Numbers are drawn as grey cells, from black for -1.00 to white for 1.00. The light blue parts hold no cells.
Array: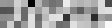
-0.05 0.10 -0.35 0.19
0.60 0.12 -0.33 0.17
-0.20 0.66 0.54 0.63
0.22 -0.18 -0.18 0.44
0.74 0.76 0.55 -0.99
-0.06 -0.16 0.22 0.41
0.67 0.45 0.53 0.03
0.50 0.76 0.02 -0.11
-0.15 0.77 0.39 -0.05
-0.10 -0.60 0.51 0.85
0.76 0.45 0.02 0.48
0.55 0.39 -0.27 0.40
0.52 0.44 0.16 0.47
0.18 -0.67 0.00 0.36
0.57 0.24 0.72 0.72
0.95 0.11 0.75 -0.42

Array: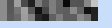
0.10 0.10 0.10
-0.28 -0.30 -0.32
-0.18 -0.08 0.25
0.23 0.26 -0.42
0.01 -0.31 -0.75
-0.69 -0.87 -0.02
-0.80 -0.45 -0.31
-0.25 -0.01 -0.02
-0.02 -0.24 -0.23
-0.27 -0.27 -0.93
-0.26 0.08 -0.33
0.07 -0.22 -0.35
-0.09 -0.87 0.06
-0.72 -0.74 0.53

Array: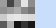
-0.29 0.59 0.14 0.23
0.39 0.78 0.23 -0.45
-0.86 0.81 0.36 0.13
-0.59 0.74 0.06 0.78
-0.81 0.70 -0.08 0.10

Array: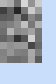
0.05 0.02 0.23 -0.22 -0.13 -0.07 -0.29 -0.50 0.43
-0.14 0.17 0.14 -0.09 0.42 0.00 -0.25 -0.25 0.34
-0.15 0.00 0.19 -0.59 0.08 0.13 0.04 -0.71 -0.12
-0.10 -0.02 0.21 -0.33 0.14 0.51 -0.41 -0.04 0.69
0.30 0.33 -0.44 0.63 0.27 -0.06 0.05 0.59 0.15
-0.29 -0.02 -0.18 -0.10 -0.08 0.39 -0.13 0.24 0.60

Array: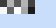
0.94 -0.53
-0.21 0.41
1.00 -0.29
0.31 0.41
-0.79 -0.48

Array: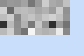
0.45 -0.62 0.48 0.64 0.12
0.62 0.46 0.61 -0.17 0.20
0.14 0.11 0.07 0.45 0.18
-0.09 0.40 0.45 0.48 0.28
0.92 -0.04 0.54 0.43 -0.07
0.45 0.55 0.41 0.31 0.21
0.39 0.17 0.56 0.39 0.61
0.44 -0.64 0.64 0.22 0.33
0.84 0.21 0.51 0.60 0.28
0.07 -0.10 0.17 0.14 0.51
